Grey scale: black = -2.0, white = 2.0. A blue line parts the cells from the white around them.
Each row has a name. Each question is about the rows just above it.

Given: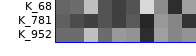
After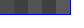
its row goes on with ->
[-1.4  0.4  0.1 -1.2]
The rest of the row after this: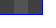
[-0.6 -1.4  0.4  0.1 -1.2]
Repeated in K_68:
[-0.7]
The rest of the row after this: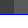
[-1.4  0.4  0.1 -1.2]
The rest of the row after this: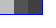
[-0.7  1.4  0.2 -1.3  0.5]
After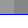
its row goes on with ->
[-1.2]
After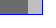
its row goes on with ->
[-0.3  0.4  0.3 -1.3  0.5  0.1  0.3]

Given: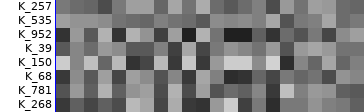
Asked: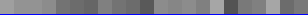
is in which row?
K_535
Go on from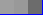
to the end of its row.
[-0.4]
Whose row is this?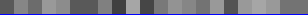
K_39
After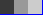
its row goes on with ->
[ 1.2  0.2  1.3 -1.3  0.1 -0.4  0.6 -0.4  0.0]
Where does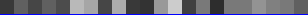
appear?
K_268
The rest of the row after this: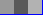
[-1.2  0.8  0.3 -1.0  0.5 -1.5  0.8 -0.2 -1.5 -1.5 -0.5 -1.2 -0.3 -0.7
 -0.1 -0.9  0.2  0.5]
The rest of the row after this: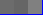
[-0.2 -0.3 -0.6  0.2  0.1  0.2  0.0  0.6 -0.7 -0.1  0.0  0.6 -0.3 -0.1]

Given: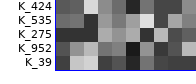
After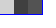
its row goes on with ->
[-1.4 -0.2 -0.9 -1.0 -1.0]
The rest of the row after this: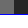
[-0.2 -0.9 -0.9  0.2]
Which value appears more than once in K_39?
[-1.0]
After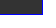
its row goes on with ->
[ 0.7  0.3  0.7 -1.2  0.9 -0.8 -0.5]
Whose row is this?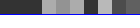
K_275
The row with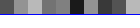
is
K_952

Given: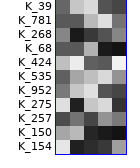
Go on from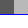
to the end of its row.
[ 1.5 -0.2]
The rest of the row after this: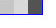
[-0.9]
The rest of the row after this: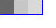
[-0.7 -0.9]
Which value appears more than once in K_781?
[-0.6]
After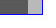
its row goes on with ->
[ 1.5 -0.2]
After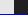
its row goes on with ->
[-1.3 -1.1  0.5]
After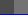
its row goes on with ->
[-0.9  0.3 -0.1]

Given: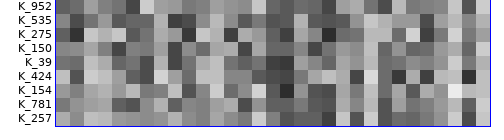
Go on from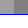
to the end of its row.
[-0.2 -0.9  1.2  0.5  0.4 -0.1  0.0  0.5  0.3  0.2  1.1 -0.4 -0.6 -0.3
 -0.4 -0.9  0.5  0.7 -0.2 -0.8  0.9 -0.1  0.0  0.1  1.1 -0.7  1.2]
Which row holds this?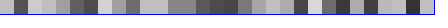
K_424
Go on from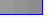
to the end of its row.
[ 0.3  0.8  0.2  0.0  0.6  0.2 -0.1  1.2  0.0 -0.7 -0.5 -0.5 -1.0  1.1
 -0.7  1.2 -0.7 -0.3 -0.4 -0.1  0.3  1.2 -0.8  1.1]

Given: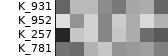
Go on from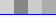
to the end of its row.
[1.4 0.8]
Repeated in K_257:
[1.1]
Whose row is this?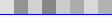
K_952
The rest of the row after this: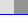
[1.3 0.1 1.2 0.7 1.4 0.8]

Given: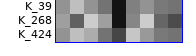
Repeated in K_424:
[-0.2]
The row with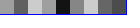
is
K_268
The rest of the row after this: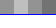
[-1.7  0.0  0.3 -0.1 -0.2]
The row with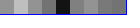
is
K_39
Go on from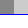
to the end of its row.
[-0.4 -0.8]
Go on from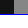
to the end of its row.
[ 1.2 -0.4 -0.8]

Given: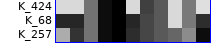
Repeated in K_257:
[-1.8]
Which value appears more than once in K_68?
[-1.4]
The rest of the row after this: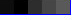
[-0.4  0.2 -1.8]
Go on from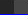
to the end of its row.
[-0.6  1.4 -0.1 -1.3]
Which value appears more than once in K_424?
[1.4]
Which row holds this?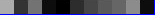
K_257

